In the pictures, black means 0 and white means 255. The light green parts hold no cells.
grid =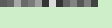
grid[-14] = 92
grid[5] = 161
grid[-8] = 53
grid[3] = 106
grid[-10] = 123

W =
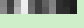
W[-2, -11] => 131
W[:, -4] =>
[127, 132]
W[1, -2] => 45
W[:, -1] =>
[31, 28]
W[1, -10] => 69
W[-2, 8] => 47
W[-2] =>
[131, 63, 163, 238, 104, 61, 96, 127, 47, 38, 31]
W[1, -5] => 86

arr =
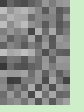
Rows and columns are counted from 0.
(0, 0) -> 64
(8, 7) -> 98
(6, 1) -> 134
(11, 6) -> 76
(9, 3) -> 81
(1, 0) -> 190
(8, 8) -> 155
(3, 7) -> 131
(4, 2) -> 130
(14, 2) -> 145
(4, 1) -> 150
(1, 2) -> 172
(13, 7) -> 166
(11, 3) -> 123
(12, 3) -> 100
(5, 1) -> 96
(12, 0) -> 141
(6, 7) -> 89
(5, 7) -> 87
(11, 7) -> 165
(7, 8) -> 96
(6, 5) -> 107
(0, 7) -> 125
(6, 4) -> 126
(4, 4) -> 71
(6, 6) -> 154
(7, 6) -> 79
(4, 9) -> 123
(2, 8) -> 96
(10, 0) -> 160
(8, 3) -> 87
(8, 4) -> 130
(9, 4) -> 98
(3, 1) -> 140
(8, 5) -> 108

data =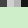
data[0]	67
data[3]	22
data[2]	180

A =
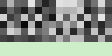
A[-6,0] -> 86
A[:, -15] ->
[178, 103, 60, 160, 210, 54]
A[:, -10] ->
[35, 93, 75, 130, 125, 107]
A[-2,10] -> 40
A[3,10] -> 132
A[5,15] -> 73
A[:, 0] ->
[86, 37, 211, 27, 94, 66]
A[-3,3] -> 8
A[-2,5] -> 102
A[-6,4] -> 229
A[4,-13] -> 87
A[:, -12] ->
[229, 109, 75, 181, 214, 56]
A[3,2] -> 94
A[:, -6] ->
[221, 180, 199, 132, 40, 190]
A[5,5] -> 73
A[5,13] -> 74
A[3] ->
[27, 160, 94, 8, 181, 23, 130, 144, 109, 188, 132, 212, 23, 108, 41, 95]
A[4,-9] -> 205
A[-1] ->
[66, 54, 82, 75, 56, 73, 107, 92, 179, 121, 190, 187, 75, 74, 179, 73]
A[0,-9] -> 68
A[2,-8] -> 209
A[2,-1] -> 84
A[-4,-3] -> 94
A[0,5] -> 95
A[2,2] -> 92

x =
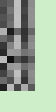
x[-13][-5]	85
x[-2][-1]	136
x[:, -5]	[85, 70, 83, 75, 176, 107, 56, 42, 188, 40, 67, 107, 33]
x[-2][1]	79
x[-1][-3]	68
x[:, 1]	[99, 117, 103, 112, 28, 80, 131, 155, 15, 153, 117, 79, 185]
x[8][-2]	54
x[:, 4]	[140, 144, 145, 142, 103, 134, 142, 126, 93, 129, 141, 136, 90]
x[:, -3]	[192, 190, 192, 191, 102, 181, 184, 152, 81, 157, 191, 177, 68]
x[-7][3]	83
